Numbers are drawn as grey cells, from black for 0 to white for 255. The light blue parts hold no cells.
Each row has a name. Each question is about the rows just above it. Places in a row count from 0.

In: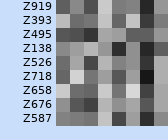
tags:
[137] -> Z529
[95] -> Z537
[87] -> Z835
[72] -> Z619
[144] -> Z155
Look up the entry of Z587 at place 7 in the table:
Z529
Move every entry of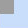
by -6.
[152]
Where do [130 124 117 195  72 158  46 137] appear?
Z587
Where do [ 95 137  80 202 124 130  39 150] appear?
Z919
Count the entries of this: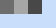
3

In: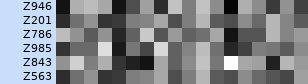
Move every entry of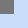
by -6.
[113]
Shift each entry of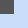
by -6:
[79]
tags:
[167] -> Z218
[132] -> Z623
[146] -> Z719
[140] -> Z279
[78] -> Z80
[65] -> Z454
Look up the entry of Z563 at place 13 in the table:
Z279
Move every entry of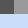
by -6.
[ 79 148]
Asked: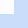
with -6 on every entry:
[247]
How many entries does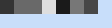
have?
7

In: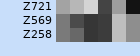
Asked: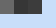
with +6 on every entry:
[110  60  66]
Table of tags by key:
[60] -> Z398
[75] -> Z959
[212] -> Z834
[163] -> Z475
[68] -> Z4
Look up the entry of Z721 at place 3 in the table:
Z4
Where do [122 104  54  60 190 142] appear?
Z258

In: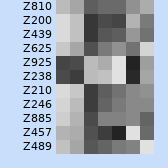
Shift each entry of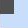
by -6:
[75]
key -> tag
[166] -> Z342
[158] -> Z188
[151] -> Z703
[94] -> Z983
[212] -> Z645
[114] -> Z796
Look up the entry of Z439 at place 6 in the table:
Z796
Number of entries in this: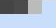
3
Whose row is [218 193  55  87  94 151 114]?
Z439
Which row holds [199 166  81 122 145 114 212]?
Z625
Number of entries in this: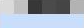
6
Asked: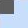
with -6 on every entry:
[88]

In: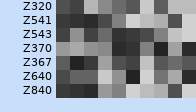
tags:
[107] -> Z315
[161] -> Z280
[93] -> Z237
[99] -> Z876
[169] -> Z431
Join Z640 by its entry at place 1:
Z876
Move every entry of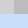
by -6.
[203 182]
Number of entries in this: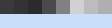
8
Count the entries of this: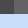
2
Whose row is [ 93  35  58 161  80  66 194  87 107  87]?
Z367

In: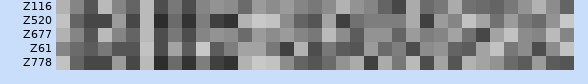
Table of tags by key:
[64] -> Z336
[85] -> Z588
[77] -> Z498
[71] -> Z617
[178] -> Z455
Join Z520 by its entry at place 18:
Z588
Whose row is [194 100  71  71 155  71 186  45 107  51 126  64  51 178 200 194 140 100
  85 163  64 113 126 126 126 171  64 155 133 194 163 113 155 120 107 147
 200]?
Z520
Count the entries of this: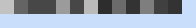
13
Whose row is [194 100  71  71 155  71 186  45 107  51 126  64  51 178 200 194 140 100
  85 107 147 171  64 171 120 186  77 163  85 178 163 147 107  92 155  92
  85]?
Z778
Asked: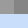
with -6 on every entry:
[149 127]

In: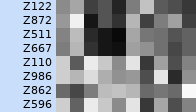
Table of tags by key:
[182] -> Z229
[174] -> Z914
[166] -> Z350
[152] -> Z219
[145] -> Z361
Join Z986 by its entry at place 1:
Z229
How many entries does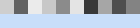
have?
10
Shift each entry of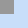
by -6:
[146]
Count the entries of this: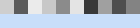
10
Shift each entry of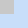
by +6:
[206]
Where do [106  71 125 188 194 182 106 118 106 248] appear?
Z862
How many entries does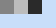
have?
3

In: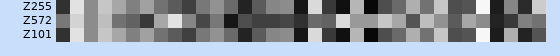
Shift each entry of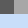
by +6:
[ 97 173]
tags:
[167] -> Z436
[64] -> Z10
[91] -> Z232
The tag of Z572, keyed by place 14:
Z10
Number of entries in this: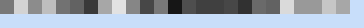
25

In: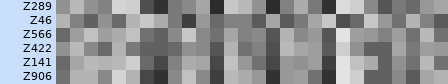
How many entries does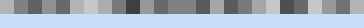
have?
26
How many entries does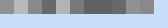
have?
11
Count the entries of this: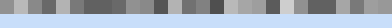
28

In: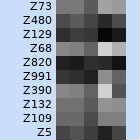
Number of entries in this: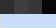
4
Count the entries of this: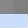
2

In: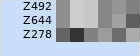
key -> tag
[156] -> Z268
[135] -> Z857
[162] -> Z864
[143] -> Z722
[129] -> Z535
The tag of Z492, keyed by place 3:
Z857
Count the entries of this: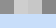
4
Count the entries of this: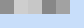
5
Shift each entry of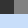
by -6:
[ 45 123]

